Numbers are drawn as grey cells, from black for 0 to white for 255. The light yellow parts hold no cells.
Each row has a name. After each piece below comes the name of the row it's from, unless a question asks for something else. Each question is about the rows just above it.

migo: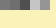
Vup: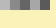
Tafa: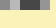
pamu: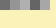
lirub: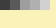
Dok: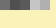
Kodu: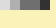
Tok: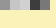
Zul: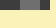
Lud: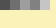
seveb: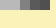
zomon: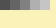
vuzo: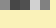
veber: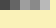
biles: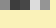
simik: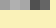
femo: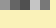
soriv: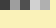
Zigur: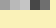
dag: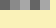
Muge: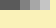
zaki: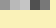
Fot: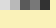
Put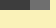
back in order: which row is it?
Zul
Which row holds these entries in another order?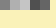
zomon
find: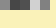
vuzo
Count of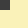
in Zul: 3
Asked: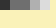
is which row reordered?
Kodu
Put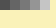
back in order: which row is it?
femo

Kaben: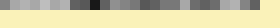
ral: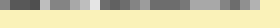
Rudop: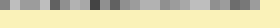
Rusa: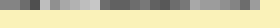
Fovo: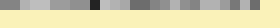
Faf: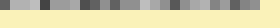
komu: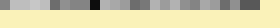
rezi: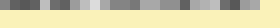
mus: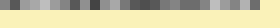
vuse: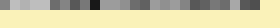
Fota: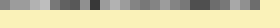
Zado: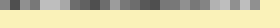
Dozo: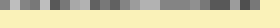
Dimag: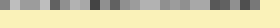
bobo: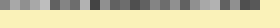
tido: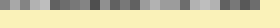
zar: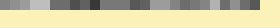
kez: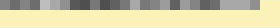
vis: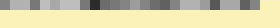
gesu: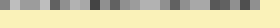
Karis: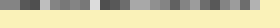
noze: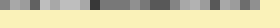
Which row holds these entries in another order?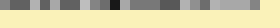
Kaben
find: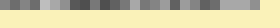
kez
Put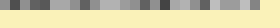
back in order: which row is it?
gesu
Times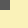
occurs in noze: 3

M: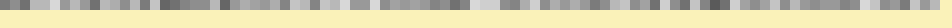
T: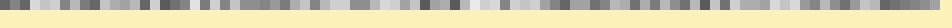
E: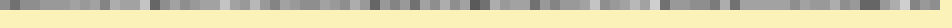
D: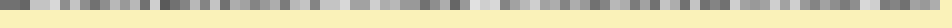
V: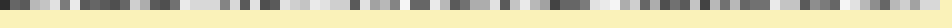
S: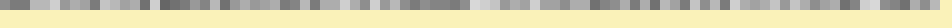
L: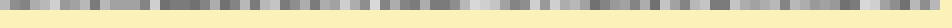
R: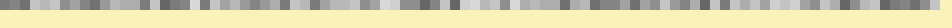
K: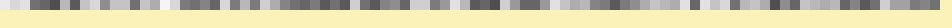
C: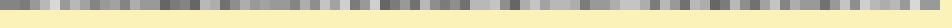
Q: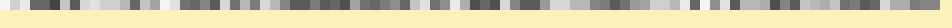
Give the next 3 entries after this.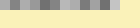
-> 173 113 196
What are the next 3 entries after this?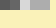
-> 123 132 132

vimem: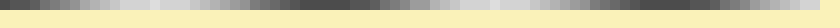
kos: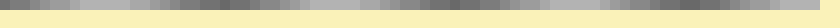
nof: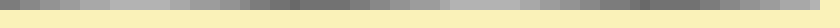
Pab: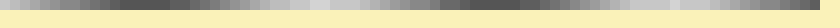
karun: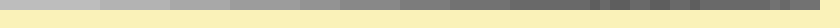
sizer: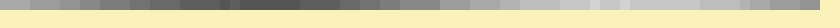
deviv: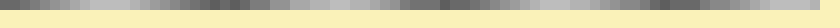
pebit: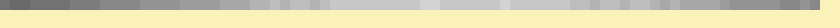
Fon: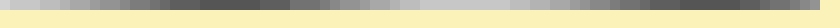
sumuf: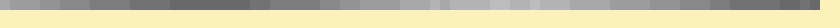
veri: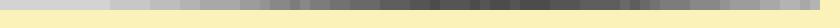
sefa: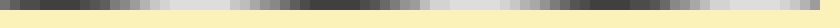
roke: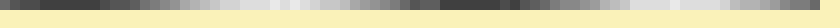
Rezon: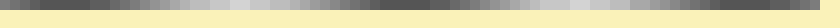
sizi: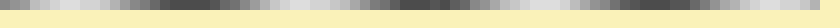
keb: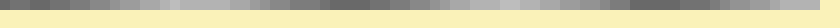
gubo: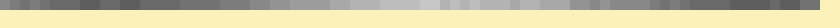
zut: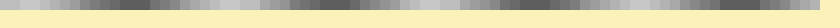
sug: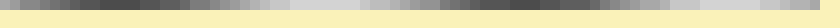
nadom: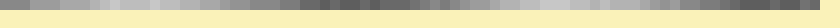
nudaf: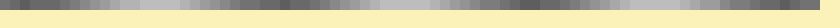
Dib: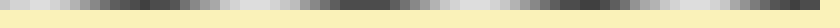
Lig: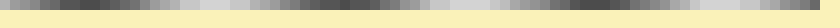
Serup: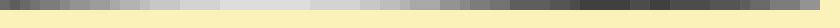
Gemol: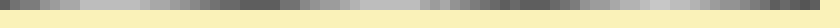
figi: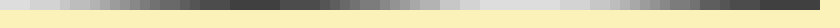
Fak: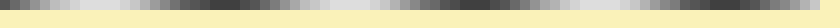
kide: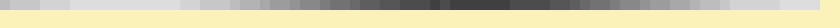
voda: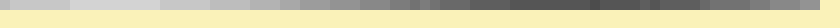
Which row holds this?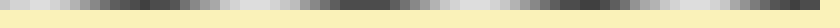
Dib
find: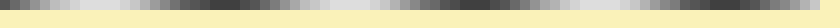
Fak

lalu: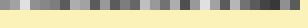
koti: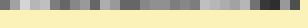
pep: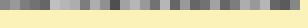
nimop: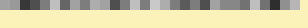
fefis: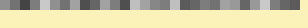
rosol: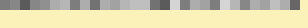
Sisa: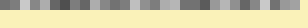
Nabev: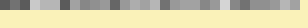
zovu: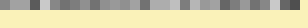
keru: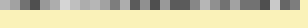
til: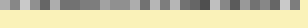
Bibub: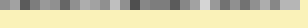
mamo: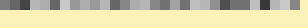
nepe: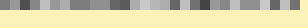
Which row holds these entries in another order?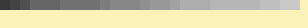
mamo
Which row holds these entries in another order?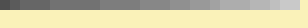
Sisa

